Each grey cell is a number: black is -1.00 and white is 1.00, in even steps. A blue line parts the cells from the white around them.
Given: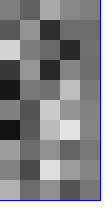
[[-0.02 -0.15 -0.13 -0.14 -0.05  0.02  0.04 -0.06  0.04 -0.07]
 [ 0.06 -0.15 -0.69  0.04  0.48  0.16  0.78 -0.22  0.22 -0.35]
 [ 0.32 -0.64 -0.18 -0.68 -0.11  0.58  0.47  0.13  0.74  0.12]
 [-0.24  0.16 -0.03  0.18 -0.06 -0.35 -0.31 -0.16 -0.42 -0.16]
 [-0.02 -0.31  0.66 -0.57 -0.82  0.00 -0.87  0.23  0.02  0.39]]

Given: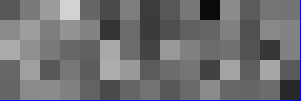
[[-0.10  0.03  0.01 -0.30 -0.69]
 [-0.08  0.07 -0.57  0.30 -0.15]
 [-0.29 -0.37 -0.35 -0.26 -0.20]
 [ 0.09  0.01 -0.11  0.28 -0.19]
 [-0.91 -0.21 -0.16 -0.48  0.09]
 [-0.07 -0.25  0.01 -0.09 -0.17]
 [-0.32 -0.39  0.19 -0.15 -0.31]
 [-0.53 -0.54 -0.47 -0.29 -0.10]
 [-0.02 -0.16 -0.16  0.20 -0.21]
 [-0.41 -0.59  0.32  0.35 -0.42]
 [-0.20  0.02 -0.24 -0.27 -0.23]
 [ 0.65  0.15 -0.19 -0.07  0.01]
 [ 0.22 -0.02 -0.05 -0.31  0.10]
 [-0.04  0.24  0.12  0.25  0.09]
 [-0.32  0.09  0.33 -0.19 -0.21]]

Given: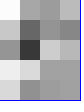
[[ 0.47  0.06  0.44  0.27  0.26]
 [ 0.22  0.16  0.61  0.27  0.23]
 [ 0.31 -0.19 -0.56  0.71  0.14]
 [ 0.98  0.57  0.17  0.87  0.70]]

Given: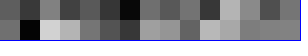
[[-0.08  0.02]
 [-0.38  0.01]
 [ 0.08 -0.02]
 [ 0.41  0.32]
 [-0.57  0.44]
 [-0.10 -0.22]
 [-0.31  0.17]
 [-0.13  0.25]
 [-0.94 -0.57]
 [-0.58 -0.35]
 [-0.30 -0.08]
 [-0.49  0.41]
 [ 0.01  0.65]
 [-0.55 -0.97]
 [-0.26 -0.12]]

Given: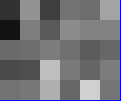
[[ 0.28  0.03 -0.19 -0.03 -0.08]
 [-0.14  0.02 -0.28 -0.20  0.63]
 [-0.10  0.10 -0.12 -0.05 -0.19]
 [-0.51 -0.30 -0.03  0.50  0.38]
 [ 0.15 -0.02 -0.14 -0.39 -0.06]
 [-0.61 -0.85 -0.17 -0.42 -0.10]]

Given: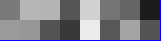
[[-0.78 -0.34]
 [-0.21  0.29]
 [-0.08 -0.32]
 [ 0.64  0.84]
 [-0.33 -0.55]
 [ 0.41 -0.34]
 [ 0.43  0.18]
 [-0.04  0.21]]

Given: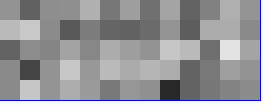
[[ 0.16  0.08  0.29  0.15  0.09]
 [ 0.37  0.35  0.78  0.25  0.03]
 [ 0.01  0.35 -0.14 -0.06 -0.07]
 [-0.22 -0.27  0.46 -0.22 -0.22]
 [ 0.29  0.16  0.55  0.36 -0.69]
 [-0.12 -0.16  0.15  0.42  0.13]
 [ 0.24 -0.23  0.24  0.34  0.18]
 [-0.07 -0.21  0.35  0.46 -0.05]
 [ 0.38 -0.03  0.06  0.19  0.21]
 [ 0.12 -0.30  0.28  0.56  0.36]
 [ 0.11  0.09  0.04  0.15  0.16]
 [-0.24  0.57  0.10 -0.46  0.55]
 [ 0.15  0.46 -0.22  0.08  0.08]]
